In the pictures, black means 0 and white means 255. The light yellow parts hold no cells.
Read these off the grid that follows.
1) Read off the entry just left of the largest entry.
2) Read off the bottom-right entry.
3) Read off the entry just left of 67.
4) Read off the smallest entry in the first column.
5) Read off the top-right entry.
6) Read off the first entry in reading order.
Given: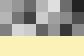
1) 182
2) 138
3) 118
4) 127
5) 34
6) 170

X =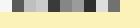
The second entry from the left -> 90
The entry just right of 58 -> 134
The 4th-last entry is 155
